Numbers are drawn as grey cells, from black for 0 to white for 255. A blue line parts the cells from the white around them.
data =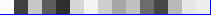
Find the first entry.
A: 251
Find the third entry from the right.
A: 186
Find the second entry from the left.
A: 63
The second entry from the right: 230

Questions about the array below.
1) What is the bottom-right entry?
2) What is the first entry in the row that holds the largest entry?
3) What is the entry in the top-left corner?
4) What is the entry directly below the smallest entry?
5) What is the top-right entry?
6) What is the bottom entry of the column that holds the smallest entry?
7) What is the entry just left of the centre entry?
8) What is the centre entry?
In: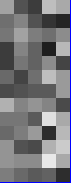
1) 45
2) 148
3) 162
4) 140
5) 169
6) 98
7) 82
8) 90

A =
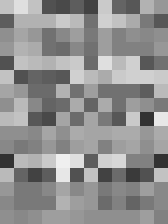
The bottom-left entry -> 143
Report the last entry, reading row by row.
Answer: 129
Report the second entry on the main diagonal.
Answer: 178
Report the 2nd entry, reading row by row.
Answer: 223
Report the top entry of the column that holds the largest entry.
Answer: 73
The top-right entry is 151
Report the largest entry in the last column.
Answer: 231
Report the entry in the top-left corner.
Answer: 194
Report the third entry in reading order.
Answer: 194
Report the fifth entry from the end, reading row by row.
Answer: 143
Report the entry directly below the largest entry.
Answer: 231
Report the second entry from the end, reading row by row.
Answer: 158
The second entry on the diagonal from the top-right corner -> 121
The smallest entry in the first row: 66
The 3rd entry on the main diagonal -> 151
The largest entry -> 239
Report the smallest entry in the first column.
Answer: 50
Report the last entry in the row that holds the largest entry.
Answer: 50
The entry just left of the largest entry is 202

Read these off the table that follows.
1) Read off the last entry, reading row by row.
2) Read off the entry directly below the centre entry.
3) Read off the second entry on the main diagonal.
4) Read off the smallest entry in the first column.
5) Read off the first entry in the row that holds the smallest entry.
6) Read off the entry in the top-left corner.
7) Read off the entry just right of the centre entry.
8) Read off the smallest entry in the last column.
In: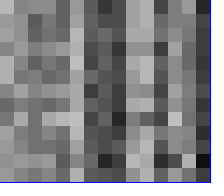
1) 61
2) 84
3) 145
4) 105
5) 145
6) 182
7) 61
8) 16

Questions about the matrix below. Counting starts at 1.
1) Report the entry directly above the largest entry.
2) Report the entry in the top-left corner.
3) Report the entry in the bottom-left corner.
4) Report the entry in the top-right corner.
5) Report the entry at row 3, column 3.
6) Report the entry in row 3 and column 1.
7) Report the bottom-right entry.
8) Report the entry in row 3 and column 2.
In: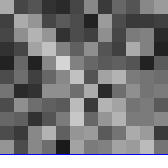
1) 129
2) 171
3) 149
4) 155
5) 179
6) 70
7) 116
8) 143

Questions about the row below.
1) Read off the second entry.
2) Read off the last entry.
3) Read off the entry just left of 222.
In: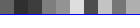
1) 47
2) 175
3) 147

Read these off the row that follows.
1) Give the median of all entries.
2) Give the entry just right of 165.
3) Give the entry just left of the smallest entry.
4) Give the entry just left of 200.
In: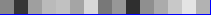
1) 165
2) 216
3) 151
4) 171

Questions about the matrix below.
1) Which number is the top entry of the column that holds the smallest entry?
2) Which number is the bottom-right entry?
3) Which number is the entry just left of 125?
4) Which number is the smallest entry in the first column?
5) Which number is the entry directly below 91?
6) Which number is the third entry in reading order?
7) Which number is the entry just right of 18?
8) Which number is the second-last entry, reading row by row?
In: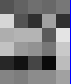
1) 104
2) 161
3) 132
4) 39
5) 119
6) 111
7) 69
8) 140

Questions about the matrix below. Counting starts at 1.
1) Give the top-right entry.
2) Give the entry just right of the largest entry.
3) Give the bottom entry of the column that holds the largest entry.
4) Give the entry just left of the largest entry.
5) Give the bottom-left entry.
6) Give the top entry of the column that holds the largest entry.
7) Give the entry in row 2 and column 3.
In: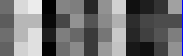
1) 161
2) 2
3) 224
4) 217
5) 98
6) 236
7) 183
